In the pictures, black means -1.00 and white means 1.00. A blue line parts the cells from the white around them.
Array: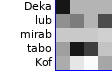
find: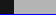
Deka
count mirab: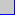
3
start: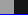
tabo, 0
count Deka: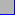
3

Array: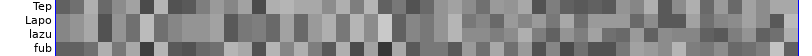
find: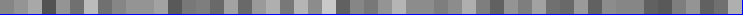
lazu
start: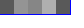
Tep, 39

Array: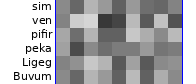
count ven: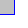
1
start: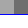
pifir, 0
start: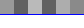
Buvum, 3

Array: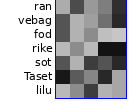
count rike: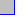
0
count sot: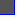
2
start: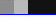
rike, 1
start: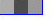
ran, 0

